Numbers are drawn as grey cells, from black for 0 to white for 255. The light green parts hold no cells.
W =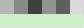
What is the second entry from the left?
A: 137
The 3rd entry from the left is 63
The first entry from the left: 183

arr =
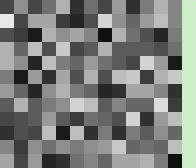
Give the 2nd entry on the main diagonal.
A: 70
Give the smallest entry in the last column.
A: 16
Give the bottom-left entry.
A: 165
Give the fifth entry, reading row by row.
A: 177
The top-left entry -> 70
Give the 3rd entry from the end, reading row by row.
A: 177
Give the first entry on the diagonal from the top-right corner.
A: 133
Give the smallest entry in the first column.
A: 49
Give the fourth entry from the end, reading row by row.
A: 165
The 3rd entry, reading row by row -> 70
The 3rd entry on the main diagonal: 26
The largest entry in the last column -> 200
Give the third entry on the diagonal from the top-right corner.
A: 79
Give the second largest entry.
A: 220

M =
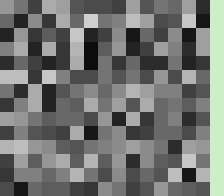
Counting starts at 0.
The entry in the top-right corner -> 44
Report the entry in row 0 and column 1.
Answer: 116
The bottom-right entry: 84
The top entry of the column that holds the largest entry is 75
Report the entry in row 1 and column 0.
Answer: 104
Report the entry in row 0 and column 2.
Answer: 64
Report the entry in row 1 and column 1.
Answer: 35
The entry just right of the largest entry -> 116
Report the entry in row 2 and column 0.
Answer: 35
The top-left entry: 150
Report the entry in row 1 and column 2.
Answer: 139
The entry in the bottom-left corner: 75
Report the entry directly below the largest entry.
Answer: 35
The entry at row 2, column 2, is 54
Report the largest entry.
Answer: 207
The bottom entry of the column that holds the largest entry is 54

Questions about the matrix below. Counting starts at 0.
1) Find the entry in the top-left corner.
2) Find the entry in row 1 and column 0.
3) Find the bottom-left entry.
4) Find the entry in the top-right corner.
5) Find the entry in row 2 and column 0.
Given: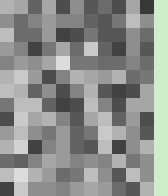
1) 178
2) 142
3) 66
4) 56
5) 189

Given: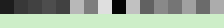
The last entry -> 172
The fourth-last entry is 117
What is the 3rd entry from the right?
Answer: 160
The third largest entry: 184
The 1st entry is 29

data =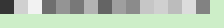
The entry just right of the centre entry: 159
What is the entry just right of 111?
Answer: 148
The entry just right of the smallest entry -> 208

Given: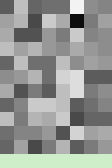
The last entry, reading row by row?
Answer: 152
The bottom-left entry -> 101
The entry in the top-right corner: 132
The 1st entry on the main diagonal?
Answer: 92
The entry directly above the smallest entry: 243
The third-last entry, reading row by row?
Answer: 92
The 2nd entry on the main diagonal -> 180
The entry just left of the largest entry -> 111
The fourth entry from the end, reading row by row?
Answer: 180
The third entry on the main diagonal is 82
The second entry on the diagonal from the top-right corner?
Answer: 123
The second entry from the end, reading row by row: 123
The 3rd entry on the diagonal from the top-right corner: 202
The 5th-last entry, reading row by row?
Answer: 123

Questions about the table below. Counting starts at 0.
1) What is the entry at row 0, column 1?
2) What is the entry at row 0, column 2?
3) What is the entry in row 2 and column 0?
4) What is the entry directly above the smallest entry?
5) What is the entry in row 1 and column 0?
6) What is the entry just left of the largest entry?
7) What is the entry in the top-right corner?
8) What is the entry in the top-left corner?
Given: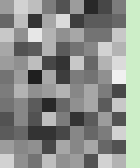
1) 210
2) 190
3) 200
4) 190
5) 103
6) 144
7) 124
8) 156

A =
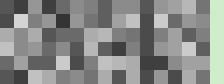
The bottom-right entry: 116
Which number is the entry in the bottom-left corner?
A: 86
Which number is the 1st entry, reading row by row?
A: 86
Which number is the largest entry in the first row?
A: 183
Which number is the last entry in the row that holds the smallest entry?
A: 139
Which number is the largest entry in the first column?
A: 193
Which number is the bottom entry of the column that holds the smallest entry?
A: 127
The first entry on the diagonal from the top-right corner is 116
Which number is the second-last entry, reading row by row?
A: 172
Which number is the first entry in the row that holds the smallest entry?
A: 75
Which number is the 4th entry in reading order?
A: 63
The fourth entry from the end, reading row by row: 150
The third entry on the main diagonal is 172
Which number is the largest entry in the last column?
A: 161
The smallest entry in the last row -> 63
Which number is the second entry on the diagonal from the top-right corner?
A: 150
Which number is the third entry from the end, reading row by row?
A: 75
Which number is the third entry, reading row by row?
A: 150
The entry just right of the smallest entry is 150
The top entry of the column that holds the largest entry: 63
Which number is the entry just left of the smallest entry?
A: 150
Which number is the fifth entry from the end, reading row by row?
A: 75
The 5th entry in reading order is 106

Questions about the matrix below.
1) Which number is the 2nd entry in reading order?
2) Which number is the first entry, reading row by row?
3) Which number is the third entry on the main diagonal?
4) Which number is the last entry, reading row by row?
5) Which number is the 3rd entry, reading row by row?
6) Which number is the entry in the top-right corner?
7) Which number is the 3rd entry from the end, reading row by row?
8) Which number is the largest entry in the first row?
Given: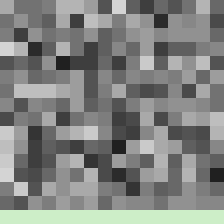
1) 114
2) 169
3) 145
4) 135
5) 114
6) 104
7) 145
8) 212
